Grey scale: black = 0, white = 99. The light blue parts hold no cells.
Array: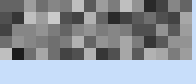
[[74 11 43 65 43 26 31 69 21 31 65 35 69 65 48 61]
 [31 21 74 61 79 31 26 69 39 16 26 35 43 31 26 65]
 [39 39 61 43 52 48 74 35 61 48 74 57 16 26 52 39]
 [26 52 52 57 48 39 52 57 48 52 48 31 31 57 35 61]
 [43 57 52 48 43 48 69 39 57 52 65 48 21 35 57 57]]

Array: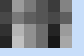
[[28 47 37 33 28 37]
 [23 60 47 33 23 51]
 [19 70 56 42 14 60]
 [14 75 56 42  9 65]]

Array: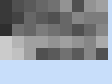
[[22 26 40 35 31 40 52 48 48]
 [22 31 35 40 44 57 31 57 62]
 [18 44 40 48 44 40 31 40 52]
 [79 70 62 62 57 62 57 52 66]
 [79 75 62 31 35 44 35 52 31]]

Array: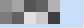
[[48 38 87 78 24]
 [56 64 33 38 69]]

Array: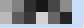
[[72 36 22 81 40 14]
 [63 50 18  9 27 54]]

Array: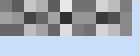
[[48 36 77 68 36 90 44 44 82 73 48]
 [40 40 73 63 40 86 48 44 82 73 53]
 [63 58 27 40 63 19 58 58 23 31 53]]

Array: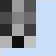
[[70  6 74]
 [29 51 42]
 [16 60 33]
 [16 65 24]]

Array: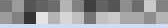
[[60 50 20 88 70 83 74 46 74 78 65 65 55 70]
 [46 60 33 38 42 70 50 25 38 33 55 42 78 50]]
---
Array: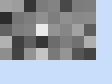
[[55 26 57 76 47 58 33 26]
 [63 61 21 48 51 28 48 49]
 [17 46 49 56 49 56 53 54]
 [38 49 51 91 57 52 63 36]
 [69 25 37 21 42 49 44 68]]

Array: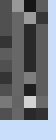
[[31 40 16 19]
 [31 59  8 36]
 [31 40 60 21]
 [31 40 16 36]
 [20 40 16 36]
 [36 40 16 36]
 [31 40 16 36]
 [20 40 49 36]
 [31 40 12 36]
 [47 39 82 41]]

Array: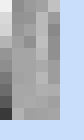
[[22 69 62 63 64]
 [93 55 60 63 75]
 [84 57 58 72 60]
 [82 59 63 72 53]
 [70 62 56 74 56]
 [58 64 64 71 56]
 [55 64 64 66 61]
 [47 63 64 71 61]
 [42 65 65 68 67]
 [34 65 66 65 62]]

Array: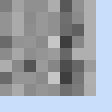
[[57 66 54 58 56 43 48 67]
 [49 63 56 56 67 34 56 68]
 [57 66 54 59 56 43 54 68]
 [57 66 55 59 56 42 37 68]
 [41 57 58 54 77 24 52 68]
 [54 65 55 58 60 40 68 68]
 [67 53 33 60 52 30 40 60]
 [41 58 58 54 77 24 46 68]]

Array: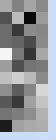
[[11 63 66 67]
 [66 50 64 53]
 [32 73  4 60]
 [42 22 54 52]
 [42 39 29 53]
 [95 47 20 65]
 [61 31 45 47]
 [74 80 72 53]
 [55 36 52 83]
 [34 22 62 76]
 [45 48 55 69]]

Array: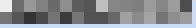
[[45 33 20 29 45 23 46 32 32 40 62 54 64 45 55 60]
 [92 42 59 50 41 55 36 33 74 52 51 49 60 52 61 30]]
